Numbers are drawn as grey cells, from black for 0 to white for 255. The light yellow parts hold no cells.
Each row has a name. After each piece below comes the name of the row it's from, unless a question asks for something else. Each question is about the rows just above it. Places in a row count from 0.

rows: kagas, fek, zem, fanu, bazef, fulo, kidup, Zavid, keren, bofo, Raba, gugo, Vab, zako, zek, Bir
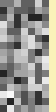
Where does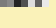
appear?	gugo
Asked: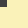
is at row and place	Bir, 0
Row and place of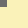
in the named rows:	kidup, 6
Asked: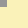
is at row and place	fek, 1
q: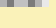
keren
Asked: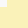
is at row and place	zako, 1

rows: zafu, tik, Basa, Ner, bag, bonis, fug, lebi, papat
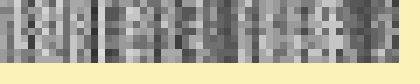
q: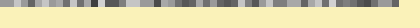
Basa
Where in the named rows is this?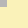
bonis, 5
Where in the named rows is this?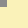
bonis, 43

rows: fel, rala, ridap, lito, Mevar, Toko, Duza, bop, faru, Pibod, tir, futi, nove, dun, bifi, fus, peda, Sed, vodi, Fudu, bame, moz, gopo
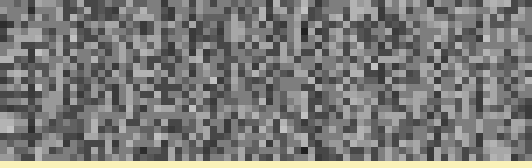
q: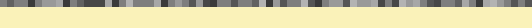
bame
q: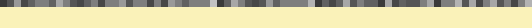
futi
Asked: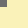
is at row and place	Duza, 41
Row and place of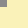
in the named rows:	dun, 28

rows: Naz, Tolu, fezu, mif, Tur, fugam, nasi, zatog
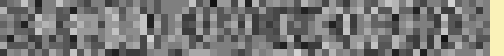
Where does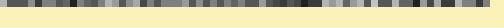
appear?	Tolu
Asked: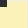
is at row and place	fugam, 42
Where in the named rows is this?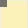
Naz, 1

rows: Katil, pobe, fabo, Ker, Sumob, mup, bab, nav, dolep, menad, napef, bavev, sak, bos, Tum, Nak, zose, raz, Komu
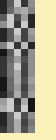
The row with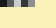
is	nav
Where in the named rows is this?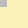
bab, 3
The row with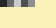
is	zose

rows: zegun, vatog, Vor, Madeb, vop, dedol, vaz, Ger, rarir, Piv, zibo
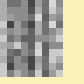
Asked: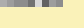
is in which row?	Vor
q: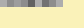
vop
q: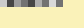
Madeb
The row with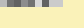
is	Ger
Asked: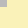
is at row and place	Ger, 0
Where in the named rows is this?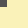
vatog, 4
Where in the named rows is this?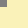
zibo, 1

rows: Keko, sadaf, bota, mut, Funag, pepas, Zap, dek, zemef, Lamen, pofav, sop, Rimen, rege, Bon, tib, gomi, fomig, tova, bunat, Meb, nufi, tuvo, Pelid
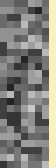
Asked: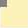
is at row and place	pofav, 0
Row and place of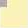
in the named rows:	pofav, 5
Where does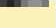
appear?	Bon
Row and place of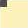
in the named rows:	Funag, 6

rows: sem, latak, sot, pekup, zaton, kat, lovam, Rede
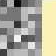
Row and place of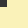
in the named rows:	pekup, 2
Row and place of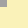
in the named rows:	latak, 0
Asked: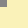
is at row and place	pekup, 5

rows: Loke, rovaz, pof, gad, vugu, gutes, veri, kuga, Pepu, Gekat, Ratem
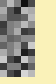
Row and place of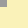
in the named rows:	veri, 2
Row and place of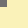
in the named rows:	gutes, 2
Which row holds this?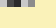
Pepu
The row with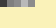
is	gad
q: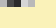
Ratem
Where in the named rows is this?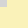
Ratem, 3
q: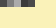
vugu

